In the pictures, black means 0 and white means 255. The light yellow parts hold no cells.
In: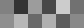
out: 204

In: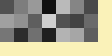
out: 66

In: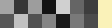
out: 101

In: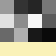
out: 246

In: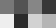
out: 134

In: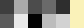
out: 106

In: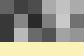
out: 201
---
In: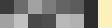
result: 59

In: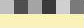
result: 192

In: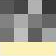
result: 87

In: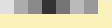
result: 224

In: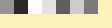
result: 149

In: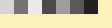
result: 213

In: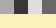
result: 170
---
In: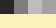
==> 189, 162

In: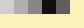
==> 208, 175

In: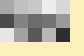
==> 237, 230

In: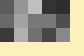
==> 191, 176

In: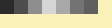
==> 214, 168

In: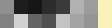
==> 209, 195

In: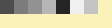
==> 240, 195
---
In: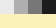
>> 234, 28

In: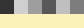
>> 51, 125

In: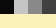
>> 9, 64

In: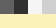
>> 97, 208

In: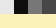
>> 231, 71

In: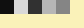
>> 15, 133

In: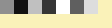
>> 143, 221

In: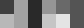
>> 63, 84

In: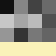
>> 17, 100

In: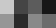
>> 201, 108
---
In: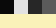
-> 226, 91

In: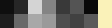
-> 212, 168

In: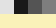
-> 226, 126

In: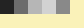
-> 210, 182

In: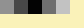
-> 194, 145

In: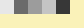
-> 231, 196

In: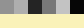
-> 195, 174

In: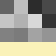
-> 216, 197

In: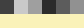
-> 201, 159

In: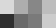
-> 217, 204
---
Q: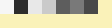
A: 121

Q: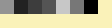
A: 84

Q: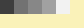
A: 135

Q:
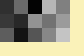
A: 106

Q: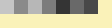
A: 124

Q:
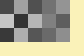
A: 114

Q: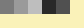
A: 122

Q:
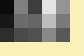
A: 101

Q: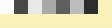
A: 168
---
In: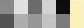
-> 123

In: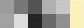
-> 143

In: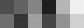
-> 208

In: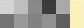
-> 95

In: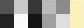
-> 221

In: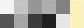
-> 230
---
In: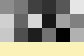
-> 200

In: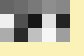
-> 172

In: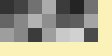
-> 158

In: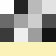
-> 58

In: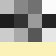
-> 204

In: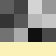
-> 114

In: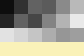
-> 226

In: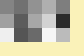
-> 239
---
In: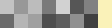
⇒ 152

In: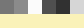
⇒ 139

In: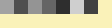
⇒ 79

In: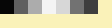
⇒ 95

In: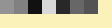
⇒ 129

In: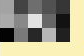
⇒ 67
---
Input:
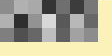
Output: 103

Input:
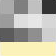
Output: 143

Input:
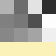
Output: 164

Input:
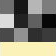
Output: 46

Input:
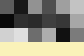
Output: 109

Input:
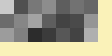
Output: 44

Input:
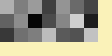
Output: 126
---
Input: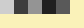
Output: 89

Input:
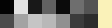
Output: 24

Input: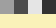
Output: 159

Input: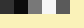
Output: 90

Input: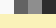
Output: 142

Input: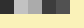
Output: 81

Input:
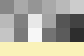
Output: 85

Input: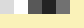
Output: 113
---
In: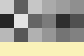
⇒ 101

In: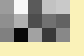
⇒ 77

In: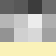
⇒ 236

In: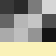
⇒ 197

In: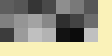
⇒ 163

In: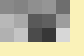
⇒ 89

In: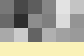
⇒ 141

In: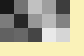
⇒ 151
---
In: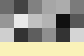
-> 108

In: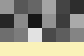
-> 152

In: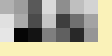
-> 177

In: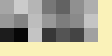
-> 166

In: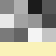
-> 134

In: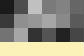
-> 27

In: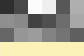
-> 47
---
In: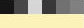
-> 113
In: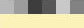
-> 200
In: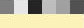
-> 160
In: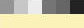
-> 102
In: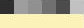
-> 76
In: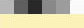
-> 156
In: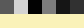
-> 21
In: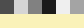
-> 239
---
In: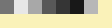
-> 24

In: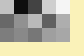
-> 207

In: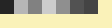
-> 82

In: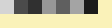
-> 164

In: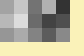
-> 177

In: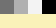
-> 243

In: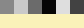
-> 222

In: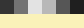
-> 86

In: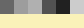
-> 33

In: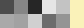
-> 229
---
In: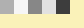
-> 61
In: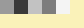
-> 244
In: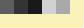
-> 169
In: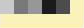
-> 76
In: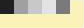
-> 122
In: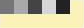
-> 34
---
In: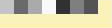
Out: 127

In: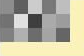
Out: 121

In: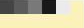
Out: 25

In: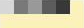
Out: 92

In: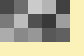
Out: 180

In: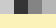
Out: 132
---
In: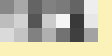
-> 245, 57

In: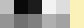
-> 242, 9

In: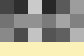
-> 202, 40

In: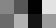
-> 226, 1

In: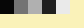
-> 234, 6

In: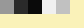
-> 240, 10

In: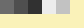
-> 236, 49
